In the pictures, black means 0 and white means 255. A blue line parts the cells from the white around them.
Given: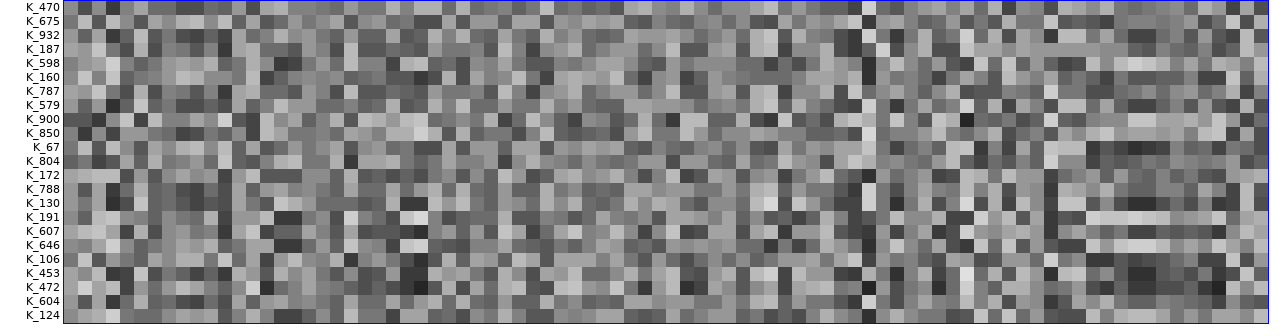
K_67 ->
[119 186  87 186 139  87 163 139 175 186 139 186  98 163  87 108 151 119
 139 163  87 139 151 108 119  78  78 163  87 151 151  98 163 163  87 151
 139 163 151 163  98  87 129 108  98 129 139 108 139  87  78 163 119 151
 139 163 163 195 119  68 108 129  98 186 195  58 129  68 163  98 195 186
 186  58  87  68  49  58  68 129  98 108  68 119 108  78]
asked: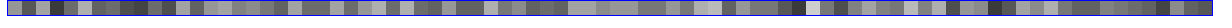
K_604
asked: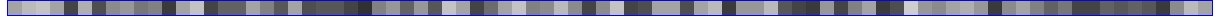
K_607
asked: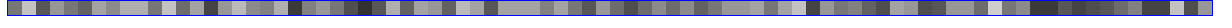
K_106
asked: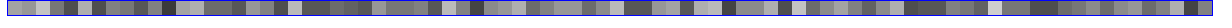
K_787
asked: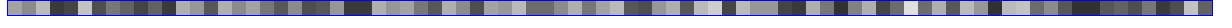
K_453
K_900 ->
[ 87  87  58 139 195  68 186 129 129 163 139 206  87  68 186 139 163  98
 129 175  87 186 175 151 186 195 108 119 139 119 175  68 108 186 139  98
  68 139 129  87 108 175 108  58 186 186  98  98 175  78  58 195  87 108
  78 175 195 175 119 195 129  87 195 175  37 108  98 119  78  98 206  98
  87 129 139 139 195 195 163 163 175 151 195 151  68 108]

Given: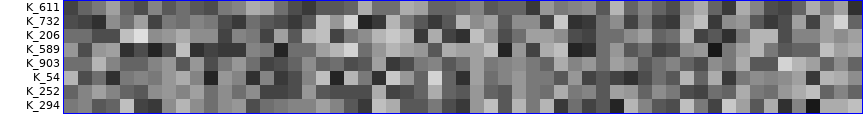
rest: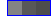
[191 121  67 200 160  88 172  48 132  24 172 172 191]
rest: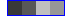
[211  36  57 181 121  88  57  88 181 141 160  88 141 141  67 200  48  57
 111 141  67 121  67  57 160 191  57 141 151  88  57  77 160  67 160 211
 100]
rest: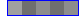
[ 67  67  77 151  88  77  77  77 172  67  77 100 172 100  88 151 100  88
 151 121 111 172 121 132  88 160 151 100 141 121  77  67 111 100 172 121
 111 151 172 191 100 132 100]
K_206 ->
[111 111  77  77 191 223 141 151 172 141 141  67 132 121  67 160  88 181
 191  67 121 141 181 200 181  57 172  67  48 191 141  77 111 160 160 141
  77  67 111 111 141 160 100 111 181  67  88  48 121 181 181  77 132 132
 160 141 160]
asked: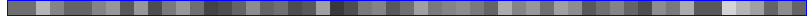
K_903

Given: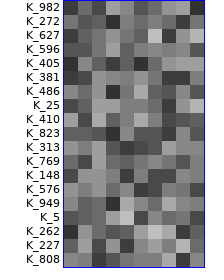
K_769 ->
[107  73 158 107  96 117 135 117  85 126]
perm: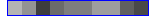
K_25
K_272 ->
[117  85  96  50 126 107 126 107  61 117]
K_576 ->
[147 126 147 107 135  61  73 126 117  73]
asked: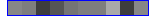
K_808

